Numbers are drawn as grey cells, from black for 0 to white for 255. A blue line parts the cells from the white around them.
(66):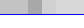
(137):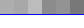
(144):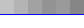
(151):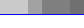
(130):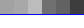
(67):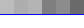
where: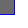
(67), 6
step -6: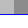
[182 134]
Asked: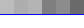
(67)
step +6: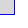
[222]

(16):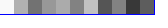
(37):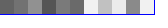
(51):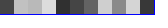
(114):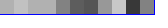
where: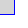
(51), 10
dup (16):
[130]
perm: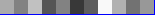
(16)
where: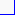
(16), 1
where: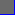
(37), 6
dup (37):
[241]
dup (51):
[69]

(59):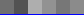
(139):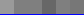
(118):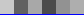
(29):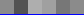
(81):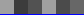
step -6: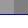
[148 121]
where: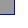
(139), 1

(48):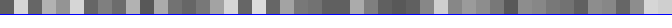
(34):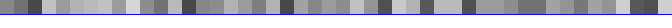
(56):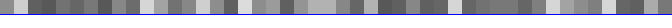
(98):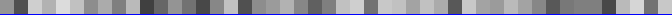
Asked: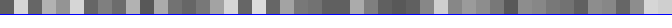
(48)
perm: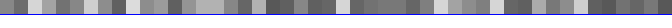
(56)

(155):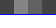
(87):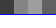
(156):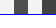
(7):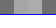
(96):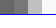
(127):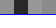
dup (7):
[111]
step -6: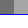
[105 160]
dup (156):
[243]
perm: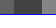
(155)
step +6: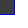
[66]
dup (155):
[67]

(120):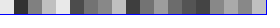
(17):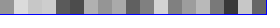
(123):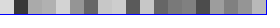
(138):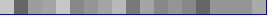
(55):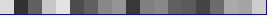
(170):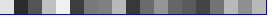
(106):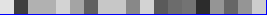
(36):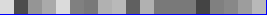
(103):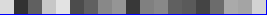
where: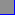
(170), 18
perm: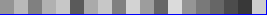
(123)

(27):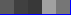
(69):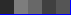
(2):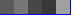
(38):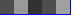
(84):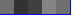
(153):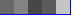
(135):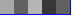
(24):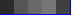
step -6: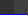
[44 58]
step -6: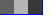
[ 91 175  50]
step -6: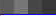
[ 85 112  65  50]
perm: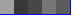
(2)
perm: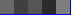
(69)

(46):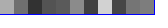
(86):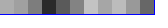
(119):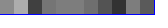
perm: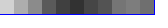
(46)
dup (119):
[125]

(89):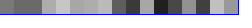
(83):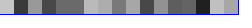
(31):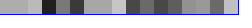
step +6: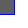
[100]
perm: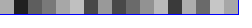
(31)
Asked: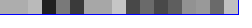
(31)
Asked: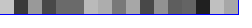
(83)
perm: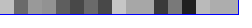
(31)

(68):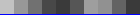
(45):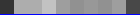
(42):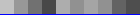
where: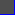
(42), 10
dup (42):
[145]
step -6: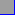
[152]
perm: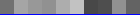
(42)
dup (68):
[58]
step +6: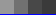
[158 119  78  64]
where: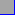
(42), 7

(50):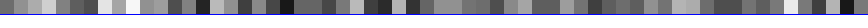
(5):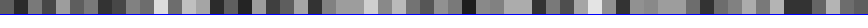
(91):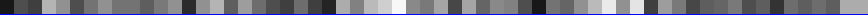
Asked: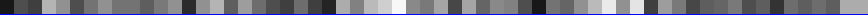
(91)
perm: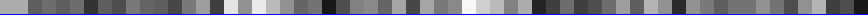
(91)
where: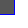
(5), 31
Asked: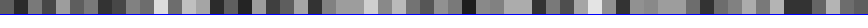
(5)
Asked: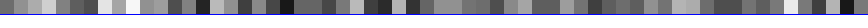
(50)
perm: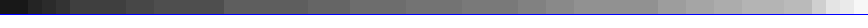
(50)

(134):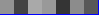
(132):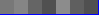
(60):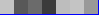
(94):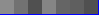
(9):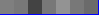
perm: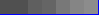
(132)
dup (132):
[80]
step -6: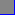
[127]
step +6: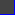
[73]
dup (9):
[120]
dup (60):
[196]
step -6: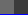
[101  53]

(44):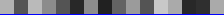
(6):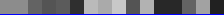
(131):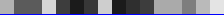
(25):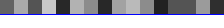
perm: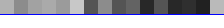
(25)
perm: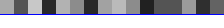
(25)
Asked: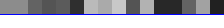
(6)

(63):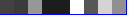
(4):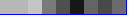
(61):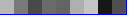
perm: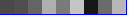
(61)
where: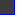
(63), 2
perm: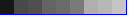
(61)
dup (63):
[29]

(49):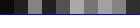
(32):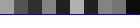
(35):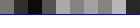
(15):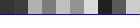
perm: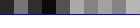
(35)
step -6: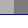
[171 118]
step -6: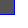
[77]
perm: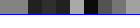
(49)
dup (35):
[131]
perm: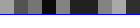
(49)
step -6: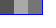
[ 77 163 111]

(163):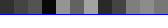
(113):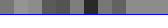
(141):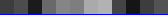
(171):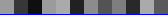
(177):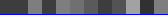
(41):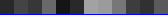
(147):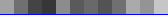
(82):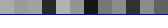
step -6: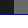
[21 99]
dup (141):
[61]
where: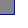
(141), 5
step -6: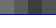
[106  84  55  77]
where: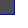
(141), 2
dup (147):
[112]

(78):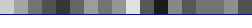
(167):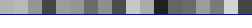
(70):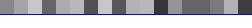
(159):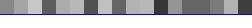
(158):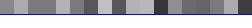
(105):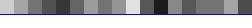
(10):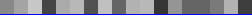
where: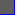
(159), 4
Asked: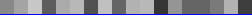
(159)
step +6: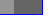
[155 107 107]
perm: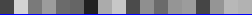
(167)
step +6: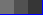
[121  87  60]
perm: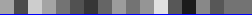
(105)
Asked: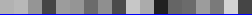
(167)

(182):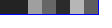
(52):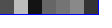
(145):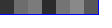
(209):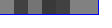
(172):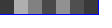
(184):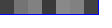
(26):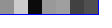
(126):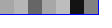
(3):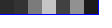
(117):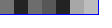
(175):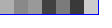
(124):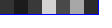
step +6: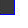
[63]
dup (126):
[167]
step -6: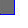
[103]
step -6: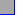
[161]
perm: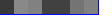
(184)

